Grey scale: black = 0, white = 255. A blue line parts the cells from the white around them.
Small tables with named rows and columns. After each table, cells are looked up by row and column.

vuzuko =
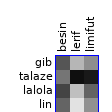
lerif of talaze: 15
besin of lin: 100
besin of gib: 85
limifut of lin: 145
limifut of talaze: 25
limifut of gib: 142
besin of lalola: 68

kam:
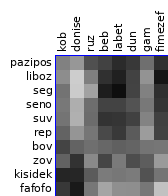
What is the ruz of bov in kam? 111
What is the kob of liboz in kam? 141
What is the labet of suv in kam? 53
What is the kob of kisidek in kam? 37
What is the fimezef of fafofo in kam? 193
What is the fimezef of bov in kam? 118
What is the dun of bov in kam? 100
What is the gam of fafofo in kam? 119
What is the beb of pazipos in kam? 66
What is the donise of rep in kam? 149
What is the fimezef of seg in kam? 47
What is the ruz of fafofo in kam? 119
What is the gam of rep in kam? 156
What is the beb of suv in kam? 51
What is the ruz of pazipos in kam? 80
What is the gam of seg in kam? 129

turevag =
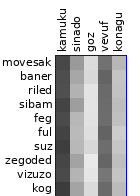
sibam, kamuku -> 68
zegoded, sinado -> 163
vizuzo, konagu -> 196
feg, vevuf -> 109
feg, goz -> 226
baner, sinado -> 167
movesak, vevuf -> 113
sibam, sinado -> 158
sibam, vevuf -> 108

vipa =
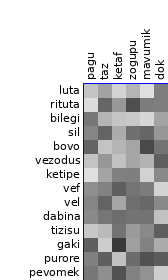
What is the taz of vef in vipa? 130
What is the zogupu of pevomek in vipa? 129
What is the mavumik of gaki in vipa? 130
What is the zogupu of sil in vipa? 111
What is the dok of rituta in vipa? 126
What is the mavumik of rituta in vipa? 124
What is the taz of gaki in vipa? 205
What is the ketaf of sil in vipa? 172
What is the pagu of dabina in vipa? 138
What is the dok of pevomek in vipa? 205
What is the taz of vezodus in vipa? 151
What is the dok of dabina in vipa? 193
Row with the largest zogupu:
bilegi

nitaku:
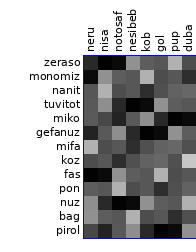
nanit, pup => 98
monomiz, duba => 46
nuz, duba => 177
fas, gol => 177
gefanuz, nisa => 89
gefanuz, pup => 145
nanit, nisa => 177
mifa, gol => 98
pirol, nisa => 35
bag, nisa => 93
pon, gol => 46
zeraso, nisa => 2
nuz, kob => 145
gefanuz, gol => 10
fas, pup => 77
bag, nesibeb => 177
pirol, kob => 41

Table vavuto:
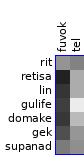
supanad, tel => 143
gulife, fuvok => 63
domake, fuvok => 55
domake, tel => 186
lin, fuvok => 53
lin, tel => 172
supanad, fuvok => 123
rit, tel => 130
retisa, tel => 172
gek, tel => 150

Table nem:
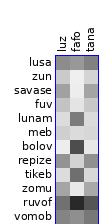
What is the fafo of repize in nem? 210
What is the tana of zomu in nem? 169
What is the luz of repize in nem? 147
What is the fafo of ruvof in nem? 41
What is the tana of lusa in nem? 129
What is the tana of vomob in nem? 120
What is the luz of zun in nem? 202
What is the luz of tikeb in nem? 220
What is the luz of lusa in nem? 140
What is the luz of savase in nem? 161
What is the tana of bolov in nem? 231
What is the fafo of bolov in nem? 77
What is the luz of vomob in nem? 132
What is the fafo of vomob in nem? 143
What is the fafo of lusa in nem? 152
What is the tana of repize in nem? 144
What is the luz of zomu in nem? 165
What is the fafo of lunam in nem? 123
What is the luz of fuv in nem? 195
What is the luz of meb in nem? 207

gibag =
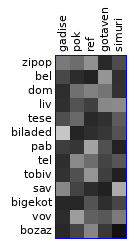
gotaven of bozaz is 56
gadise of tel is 46
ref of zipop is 144
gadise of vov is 44
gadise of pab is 62
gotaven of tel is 68
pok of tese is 104
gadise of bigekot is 39
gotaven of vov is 88
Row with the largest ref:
pab

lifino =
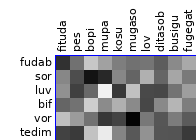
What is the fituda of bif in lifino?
101
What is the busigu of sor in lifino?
166
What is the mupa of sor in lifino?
40
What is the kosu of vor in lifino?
67
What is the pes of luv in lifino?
64
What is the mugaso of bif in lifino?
138
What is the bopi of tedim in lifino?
194
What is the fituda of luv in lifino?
145

